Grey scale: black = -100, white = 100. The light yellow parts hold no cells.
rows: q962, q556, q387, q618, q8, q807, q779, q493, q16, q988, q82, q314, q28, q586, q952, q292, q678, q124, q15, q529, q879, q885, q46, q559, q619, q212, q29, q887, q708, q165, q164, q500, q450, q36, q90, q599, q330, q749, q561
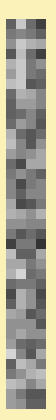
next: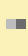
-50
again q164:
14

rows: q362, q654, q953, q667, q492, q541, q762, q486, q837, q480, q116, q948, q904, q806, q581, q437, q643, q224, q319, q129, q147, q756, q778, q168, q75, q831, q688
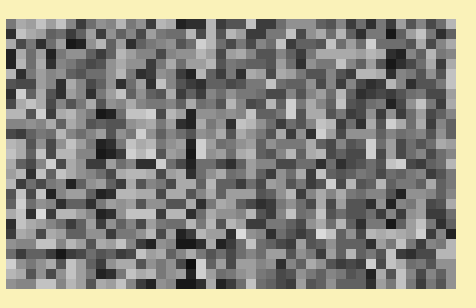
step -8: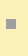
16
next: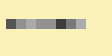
-14
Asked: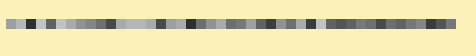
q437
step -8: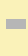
35, 35
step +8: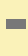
2, 2
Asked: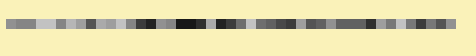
q688

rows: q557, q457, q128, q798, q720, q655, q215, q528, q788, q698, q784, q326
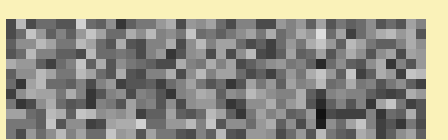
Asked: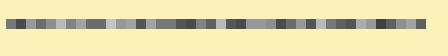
q326
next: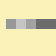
35
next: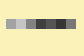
-41

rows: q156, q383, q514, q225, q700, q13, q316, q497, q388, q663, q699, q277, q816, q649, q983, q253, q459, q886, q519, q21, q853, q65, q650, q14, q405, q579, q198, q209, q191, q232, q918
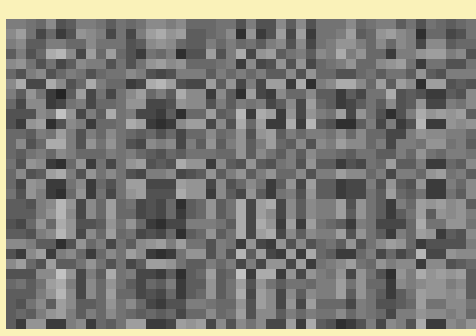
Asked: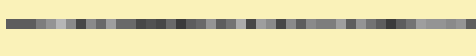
q209
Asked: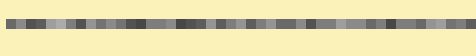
q253

